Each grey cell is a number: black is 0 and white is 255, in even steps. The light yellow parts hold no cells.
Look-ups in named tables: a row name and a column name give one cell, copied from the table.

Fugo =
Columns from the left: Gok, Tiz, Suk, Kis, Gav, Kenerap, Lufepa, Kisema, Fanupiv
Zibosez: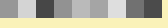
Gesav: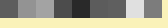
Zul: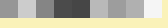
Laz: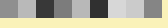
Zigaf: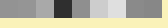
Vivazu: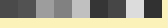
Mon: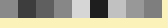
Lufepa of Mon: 193
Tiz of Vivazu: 82
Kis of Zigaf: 47
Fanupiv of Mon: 126
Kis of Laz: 124
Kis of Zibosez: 146
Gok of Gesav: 93
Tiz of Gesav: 147
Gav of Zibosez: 186
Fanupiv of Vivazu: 49
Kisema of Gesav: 224
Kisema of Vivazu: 220
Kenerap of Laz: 48
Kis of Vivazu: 129
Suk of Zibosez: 71
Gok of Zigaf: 147
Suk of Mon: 95
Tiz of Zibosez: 212
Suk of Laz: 56

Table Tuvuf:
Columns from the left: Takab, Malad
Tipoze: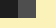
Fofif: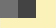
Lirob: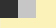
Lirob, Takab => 48
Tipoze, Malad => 78
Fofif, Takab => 113
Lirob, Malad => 198
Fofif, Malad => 67
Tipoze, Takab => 30

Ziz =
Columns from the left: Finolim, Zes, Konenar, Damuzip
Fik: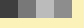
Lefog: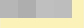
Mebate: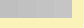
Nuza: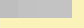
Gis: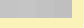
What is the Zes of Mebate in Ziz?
193
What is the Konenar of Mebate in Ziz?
195
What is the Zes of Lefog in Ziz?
174
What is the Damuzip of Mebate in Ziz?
197
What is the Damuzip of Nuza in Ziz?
195
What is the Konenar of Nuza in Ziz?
195
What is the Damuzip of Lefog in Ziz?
189
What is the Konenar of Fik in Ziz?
187
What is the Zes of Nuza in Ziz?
194
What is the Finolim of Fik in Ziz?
62
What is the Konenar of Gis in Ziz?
194
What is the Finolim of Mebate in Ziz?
191
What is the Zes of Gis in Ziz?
197
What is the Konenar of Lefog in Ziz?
191
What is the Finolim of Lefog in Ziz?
182

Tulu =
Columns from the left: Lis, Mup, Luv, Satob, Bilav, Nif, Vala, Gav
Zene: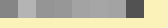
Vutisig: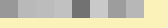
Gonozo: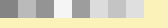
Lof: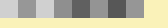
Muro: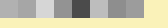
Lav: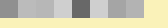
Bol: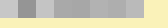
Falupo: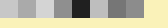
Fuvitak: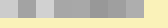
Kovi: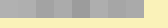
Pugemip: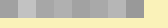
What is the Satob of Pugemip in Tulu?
176
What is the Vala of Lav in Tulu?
165
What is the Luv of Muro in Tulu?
214
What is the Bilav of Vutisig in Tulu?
114
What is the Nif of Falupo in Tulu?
190
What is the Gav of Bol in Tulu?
186
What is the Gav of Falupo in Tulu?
140
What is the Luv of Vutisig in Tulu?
188
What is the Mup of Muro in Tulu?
166
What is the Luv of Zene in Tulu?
149
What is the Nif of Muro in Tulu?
189
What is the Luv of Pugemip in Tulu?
167

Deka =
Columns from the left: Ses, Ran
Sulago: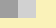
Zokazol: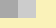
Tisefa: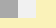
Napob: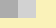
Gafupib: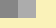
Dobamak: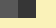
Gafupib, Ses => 134
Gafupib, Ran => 172
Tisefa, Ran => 241
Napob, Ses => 172
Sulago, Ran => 209
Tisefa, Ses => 169
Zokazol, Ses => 168
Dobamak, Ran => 54
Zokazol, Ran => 204
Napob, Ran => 210
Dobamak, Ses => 88
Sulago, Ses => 158

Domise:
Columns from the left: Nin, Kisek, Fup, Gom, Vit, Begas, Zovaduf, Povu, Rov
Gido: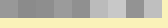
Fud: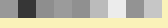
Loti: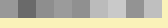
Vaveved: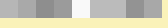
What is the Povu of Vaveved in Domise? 147
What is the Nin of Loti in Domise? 152
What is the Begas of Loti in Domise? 187
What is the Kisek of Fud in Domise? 54
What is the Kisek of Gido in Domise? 139
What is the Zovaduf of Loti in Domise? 201
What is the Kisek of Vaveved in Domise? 169
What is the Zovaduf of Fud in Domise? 236
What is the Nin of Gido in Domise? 152
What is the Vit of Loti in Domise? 144
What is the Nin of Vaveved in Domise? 182
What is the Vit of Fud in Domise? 144
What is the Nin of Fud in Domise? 152
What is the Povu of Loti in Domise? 147
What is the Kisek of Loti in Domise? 106
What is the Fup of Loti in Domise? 142
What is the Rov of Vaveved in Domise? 168
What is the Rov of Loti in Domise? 191
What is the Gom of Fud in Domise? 155

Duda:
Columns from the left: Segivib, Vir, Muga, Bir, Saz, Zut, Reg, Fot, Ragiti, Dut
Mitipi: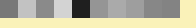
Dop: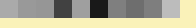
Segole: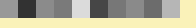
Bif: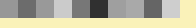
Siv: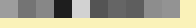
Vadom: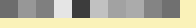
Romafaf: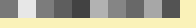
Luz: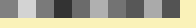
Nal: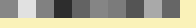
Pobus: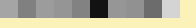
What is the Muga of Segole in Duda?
139
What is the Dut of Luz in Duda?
83
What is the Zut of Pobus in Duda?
18
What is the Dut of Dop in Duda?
188
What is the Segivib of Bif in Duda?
151
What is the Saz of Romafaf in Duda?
66
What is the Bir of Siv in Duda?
30
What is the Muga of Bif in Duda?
153
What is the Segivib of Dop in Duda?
170
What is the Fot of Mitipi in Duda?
158
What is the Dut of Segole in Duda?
182
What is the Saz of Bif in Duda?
119
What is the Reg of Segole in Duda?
119
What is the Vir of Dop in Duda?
153
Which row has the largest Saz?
Segole

